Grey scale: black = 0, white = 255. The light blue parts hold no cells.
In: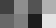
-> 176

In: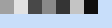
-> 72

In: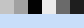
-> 161

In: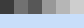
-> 113

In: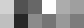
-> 39

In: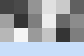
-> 245
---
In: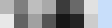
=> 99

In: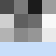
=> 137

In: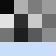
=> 30

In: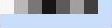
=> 184

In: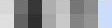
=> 99

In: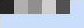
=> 176

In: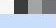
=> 60
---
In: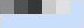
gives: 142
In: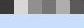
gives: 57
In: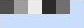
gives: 79
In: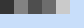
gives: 52
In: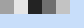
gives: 161
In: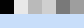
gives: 2
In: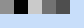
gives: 143
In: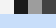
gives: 243
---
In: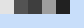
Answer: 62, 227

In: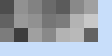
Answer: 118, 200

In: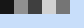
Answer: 63, 209

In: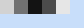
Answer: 19, 230

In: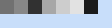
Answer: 167, 226

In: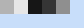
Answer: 22, 230

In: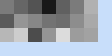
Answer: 115, 220

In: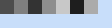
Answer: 142, 200
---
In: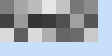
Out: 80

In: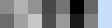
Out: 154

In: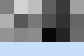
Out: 79

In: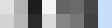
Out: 135

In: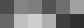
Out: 176

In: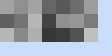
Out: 143

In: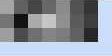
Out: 144

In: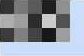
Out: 44

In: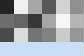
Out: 166
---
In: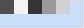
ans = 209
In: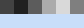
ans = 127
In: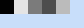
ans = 187
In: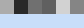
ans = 133
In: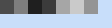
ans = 148
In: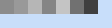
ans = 63
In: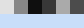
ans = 76
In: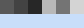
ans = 212
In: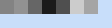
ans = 165
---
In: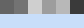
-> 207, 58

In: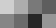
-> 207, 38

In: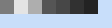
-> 228, 35

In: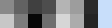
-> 214, 7

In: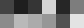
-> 227, 30

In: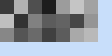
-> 197, 29

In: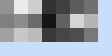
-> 234, 21

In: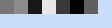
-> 231, 2
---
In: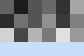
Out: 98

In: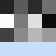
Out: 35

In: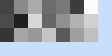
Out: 68

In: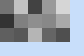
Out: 115

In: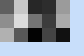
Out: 95

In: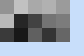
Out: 147

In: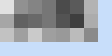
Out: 225
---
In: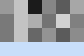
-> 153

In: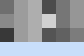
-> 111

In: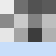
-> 236

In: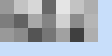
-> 153

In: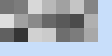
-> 116

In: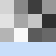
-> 212

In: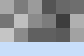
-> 169
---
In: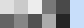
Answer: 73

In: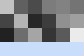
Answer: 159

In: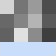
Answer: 90

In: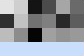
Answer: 93

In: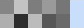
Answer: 118

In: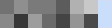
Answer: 200
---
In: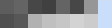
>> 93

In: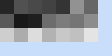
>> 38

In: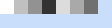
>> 254

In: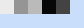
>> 235

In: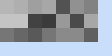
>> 182

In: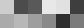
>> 205

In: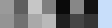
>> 154
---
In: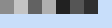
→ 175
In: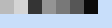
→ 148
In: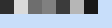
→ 128
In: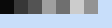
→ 159
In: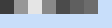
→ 137
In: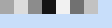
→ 20
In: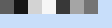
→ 246
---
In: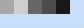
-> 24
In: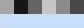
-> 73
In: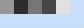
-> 225
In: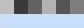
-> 126
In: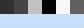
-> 97
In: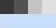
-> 224
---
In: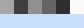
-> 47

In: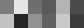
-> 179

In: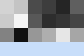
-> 37

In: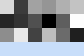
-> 176

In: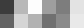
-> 125

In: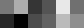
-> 232

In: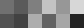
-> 151

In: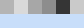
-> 53

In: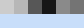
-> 138
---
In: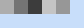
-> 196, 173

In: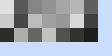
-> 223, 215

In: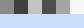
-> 246, 195

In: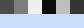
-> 240, 190

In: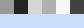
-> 248, 214

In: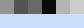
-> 204, 180

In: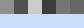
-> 203, 144

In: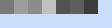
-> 192, 157
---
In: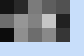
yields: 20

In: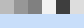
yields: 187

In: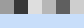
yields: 156

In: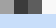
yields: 161

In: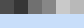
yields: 76

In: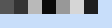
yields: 85

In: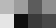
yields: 185
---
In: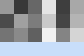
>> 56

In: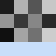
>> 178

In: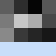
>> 45

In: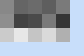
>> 101

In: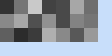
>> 117

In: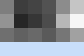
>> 61

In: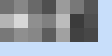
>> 135

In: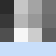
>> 198

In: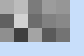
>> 188

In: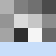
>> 127
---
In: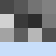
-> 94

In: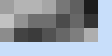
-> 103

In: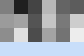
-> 163

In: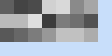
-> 193

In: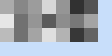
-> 179

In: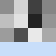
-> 79
